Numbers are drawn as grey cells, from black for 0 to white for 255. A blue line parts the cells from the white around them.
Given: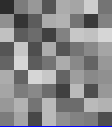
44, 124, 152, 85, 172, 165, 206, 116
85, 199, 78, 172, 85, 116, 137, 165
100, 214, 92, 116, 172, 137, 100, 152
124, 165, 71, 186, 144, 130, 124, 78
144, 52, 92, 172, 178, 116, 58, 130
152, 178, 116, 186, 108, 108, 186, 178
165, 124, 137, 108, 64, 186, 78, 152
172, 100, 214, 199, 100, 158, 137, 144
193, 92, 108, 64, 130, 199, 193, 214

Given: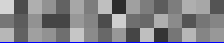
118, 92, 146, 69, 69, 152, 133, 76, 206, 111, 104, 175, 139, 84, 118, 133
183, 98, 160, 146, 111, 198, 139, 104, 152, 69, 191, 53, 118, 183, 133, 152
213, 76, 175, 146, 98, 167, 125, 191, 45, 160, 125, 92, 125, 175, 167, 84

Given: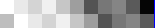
190, 255, 233, 212, 240, 198, 158, 83, 119, 133, 90
255, 233, 212, 240, 198, 158, 83, 119, 133, 90, 5

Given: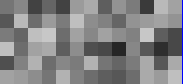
79, 129, 178, 109, 135, 123, 178, 117, 101, 123, 170, 87, 170
87, 185, 109, 155, 123, 191, 141, 129, 101, 147, 155, 162, 147
117, 135, 66, 101, 66, 155, 170, 94, 147, 123, 58, 185, 162
123, 101, 191, 199, 109, 162, 135, 162, 141, 129, 199, 94, 72
162, 155, 141, 117, 178, 129, 109, 94, 87, 109, 170, 155, 191
191, 109, 162, 170, 94, 141, 79, 72, 38, 135, 87, 46, 72

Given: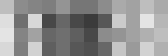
190, 140, 132, 126, 148, 118, 118, 140, 170, 162, 190, 170
216, 126, 210, 95, 111, 87, 80, 103, 197, 154, 210, 176
222, 111, 216, 72, 103, 72, 59, 87, 203, 162, 228, 182
228, 132, 162, 103, 111, 95, 72, 140, 148, 162, 176, 190

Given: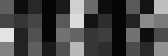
69, 54, 69, 5, 89, 220, 19, 46, 5, 34, 138, 122
95, 13, 40, 5, 26, 208, 107, 13, 5, 89, 19, 190
130, 34, 95, 26, 81, 184, 54, 46, 5, 75, 40, 145
227, 34, 81, 5, 114, 101, 54, 62, 5, 114, 13, 75

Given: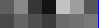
73, 101, 80, 61, 107, 114, 121
94, 137, 54, 19, 194, 158, 86

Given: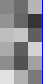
134, 109, 182
141, 82, 162
147, 102, 53
170, 95, 211
190, 198, 95
226, 176, 122
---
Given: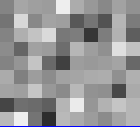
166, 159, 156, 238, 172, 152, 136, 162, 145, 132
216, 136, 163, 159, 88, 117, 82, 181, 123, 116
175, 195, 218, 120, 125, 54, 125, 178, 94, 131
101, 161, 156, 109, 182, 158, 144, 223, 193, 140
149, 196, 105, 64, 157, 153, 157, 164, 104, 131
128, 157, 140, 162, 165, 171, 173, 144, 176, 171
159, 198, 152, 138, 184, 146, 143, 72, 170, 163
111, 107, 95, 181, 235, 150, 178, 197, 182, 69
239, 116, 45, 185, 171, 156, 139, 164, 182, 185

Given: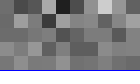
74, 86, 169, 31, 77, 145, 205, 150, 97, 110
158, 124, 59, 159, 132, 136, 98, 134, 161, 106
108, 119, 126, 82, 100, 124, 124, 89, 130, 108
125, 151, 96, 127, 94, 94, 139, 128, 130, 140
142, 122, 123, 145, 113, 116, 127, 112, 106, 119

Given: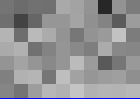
108, 113, 112, 169, 163, 147, 39, 147, 123, 116
67, 102, 150, 150, 164, 144, 131, 91, 156, 111
110, 186, 171, 147, 119, 147, 154, 194, 124, 180
177, 113, 131, 149, 137, 126, 171, 136, 134, 170
163, 149, 137, 149, 187, 155, 89, 118, 153, 148
177, 181, 118, 190, 162, 150, 156, 159, 143, 128
116, 157, 183, 177, 196, 177, 180, 179, 183, 133

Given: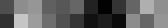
141, 150, 96, 87, 102, 34, 2, 52, 101, 175, 143, 78
197, 157, 110, 80, 53, 17, 29, 11, 141, 102, 149, 48

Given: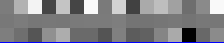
178, 243, 70, 196, 69, 249, 122, 210, 65, 170, 190, 161, 110, 138, 249, 124
124, 119, 120, 119, 122, 123, 123, 126, 116, 116, 118, 120, 116, 120, 119, 120
111, 85, 144, 173, 106, 106, 84, 128, 92, 97, 133, 170, 1, 104, 139, 126

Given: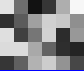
110, 18, 54, 174, 247, 227
91, 160, 208, 200, 143, 47
64, 118, 210, 44, 152, 223
219, 169, 99, 46, 36, 219
96, 178, 205, 147, 71, 54

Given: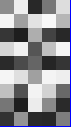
238, 40, 119, 221, 140
160, 227, 248, 182, 244
30, 174, 67, 40, 54
240, 85, 192, 244, 213
75, 101, 37, 53, 42
223, 160, 244, 238, 245
81, 243, 210, 104, 192
30, 236, 138, 42, 118
148, 41, 39, 126, 50
